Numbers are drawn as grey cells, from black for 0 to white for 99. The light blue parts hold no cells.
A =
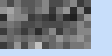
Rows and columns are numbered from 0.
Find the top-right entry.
34
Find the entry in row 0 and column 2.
46
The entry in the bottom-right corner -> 52
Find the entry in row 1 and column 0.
58
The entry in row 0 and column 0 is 46
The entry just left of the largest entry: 52
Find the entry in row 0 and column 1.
29
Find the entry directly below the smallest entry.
40
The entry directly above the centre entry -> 23
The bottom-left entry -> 23
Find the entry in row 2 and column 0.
17
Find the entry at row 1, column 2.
52
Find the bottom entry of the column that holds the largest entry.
75
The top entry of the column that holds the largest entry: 40
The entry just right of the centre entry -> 29
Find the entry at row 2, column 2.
52
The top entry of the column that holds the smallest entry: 52
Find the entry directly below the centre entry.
34
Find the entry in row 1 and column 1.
64
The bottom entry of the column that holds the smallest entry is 46
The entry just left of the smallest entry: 17
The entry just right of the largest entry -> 29

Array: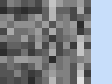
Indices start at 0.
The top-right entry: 38
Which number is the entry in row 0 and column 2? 44
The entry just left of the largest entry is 33
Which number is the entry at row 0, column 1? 50
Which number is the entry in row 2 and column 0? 50
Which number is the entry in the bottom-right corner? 38
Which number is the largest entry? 87
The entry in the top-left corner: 28
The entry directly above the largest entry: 76
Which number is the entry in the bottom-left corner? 28
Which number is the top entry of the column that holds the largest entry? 61
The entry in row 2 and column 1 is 56
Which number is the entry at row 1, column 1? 28
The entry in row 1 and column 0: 17

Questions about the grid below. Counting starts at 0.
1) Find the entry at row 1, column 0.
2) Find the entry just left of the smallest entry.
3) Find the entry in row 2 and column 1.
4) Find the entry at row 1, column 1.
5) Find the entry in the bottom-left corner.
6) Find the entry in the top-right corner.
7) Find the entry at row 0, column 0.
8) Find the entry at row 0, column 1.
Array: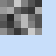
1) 60
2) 38
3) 15
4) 66
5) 55
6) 21
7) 50
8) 44

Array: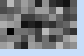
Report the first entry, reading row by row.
34
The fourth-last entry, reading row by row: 44
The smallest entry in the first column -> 29
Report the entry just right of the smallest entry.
44
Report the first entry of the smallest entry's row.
50
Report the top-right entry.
34
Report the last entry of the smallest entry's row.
19
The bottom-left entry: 61
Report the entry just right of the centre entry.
24
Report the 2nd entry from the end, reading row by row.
50
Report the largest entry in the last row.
72
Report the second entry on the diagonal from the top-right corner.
29
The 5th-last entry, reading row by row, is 44
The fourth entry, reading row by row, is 61
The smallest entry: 1
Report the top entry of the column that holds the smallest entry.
72
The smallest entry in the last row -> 13
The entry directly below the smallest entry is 50
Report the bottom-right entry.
56
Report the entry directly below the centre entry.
24
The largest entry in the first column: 67
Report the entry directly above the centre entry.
34

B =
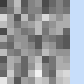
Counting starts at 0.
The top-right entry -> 40
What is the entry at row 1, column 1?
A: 46
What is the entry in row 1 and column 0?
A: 40
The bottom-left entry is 89
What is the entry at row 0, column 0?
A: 23
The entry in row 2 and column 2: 34
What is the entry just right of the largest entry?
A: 51
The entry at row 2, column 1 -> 62
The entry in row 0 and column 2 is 73
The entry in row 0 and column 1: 51
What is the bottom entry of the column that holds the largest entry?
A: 79
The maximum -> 94
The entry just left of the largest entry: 73
